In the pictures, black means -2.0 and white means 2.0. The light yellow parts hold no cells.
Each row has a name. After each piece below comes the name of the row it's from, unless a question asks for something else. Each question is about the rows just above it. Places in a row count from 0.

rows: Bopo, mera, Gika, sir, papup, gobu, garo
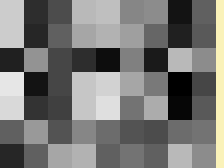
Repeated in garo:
-0.5
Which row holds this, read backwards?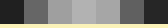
mera
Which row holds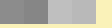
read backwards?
Bopo

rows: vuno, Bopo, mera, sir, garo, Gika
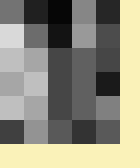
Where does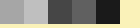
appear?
sir
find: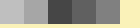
garo
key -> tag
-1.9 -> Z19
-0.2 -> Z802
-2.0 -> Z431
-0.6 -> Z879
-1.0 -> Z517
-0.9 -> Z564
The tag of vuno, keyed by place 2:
Z19

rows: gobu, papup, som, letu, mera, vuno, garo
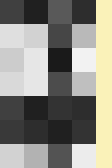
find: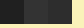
mera
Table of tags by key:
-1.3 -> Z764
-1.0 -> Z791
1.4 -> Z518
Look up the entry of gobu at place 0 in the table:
Z791
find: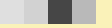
papup

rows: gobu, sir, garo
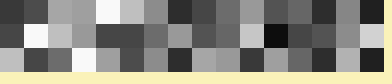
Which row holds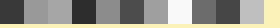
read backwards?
garo
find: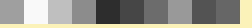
gobu
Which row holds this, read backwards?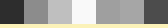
gobu
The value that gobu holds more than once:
-1.3
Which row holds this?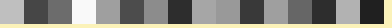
garo

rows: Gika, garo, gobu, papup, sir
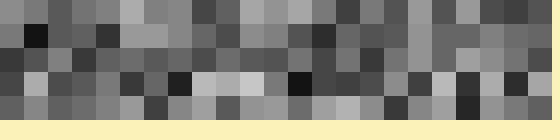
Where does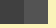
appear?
Gika
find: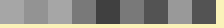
Gika
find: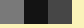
papup
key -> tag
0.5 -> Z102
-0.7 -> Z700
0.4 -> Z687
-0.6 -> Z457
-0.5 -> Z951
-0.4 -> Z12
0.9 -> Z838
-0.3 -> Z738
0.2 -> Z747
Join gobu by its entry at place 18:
Z12
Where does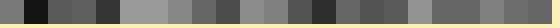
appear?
garo

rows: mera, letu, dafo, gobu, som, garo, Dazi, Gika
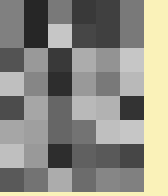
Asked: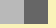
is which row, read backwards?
som
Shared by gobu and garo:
1.0
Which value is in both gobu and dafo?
0.4
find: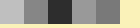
gobu
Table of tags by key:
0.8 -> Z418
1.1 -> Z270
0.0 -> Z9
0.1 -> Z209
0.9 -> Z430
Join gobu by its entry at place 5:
Z430
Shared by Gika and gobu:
0.1
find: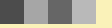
som

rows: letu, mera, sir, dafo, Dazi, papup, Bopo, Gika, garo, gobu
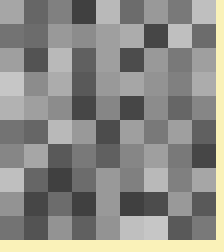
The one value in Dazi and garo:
-0.9
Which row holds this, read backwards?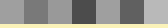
sir
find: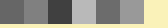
letu
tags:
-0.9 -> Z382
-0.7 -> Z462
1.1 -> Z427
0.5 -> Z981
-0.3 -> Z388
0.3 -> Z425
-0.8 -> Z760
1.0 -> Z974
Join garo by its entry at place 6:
Z760
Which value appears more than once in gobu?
0.3
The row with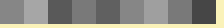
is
Bopo

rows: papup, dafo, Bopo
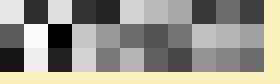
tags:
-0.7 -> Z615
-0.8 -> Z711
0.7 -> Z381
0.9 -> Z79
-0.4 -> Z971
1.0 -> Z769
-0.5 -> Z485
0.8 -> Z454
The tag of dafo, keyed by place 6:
Z615
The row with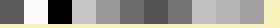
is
dafo
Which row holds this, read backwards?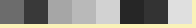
papup
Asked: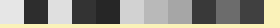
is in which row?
papup
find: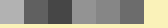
Bopo

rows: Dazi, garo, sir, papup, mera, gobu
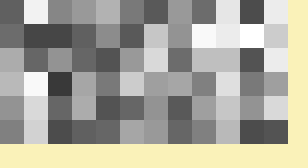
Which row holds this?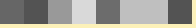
sir
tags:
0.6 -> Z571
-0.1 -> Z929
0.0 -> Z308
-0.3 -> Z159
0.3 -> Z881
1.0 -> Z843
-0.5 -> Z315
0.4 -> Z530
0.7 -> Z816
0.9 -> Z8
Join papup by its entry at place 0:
Z8
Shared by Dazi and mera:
-0.6
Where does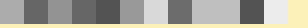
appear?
sir
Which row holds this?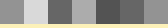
mera
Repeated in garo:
-0.9

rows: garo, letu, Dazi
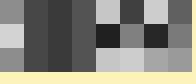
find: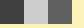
garo
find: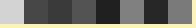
letu
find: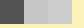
Dazi

